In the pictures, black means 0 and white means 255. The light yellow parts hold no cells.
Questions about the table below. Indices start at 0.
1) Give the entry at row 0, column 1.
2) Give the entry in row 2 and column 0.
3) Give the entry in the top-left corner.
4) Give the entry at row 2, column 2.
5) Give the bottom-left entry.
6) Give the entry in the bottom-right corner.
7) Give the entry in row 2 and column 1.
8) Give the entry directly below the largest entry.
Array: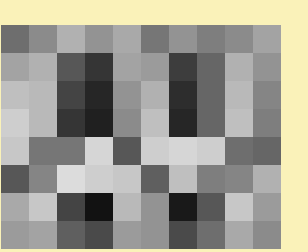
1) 139
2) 191
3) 110
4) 68
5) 155
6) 139
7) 185
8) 68
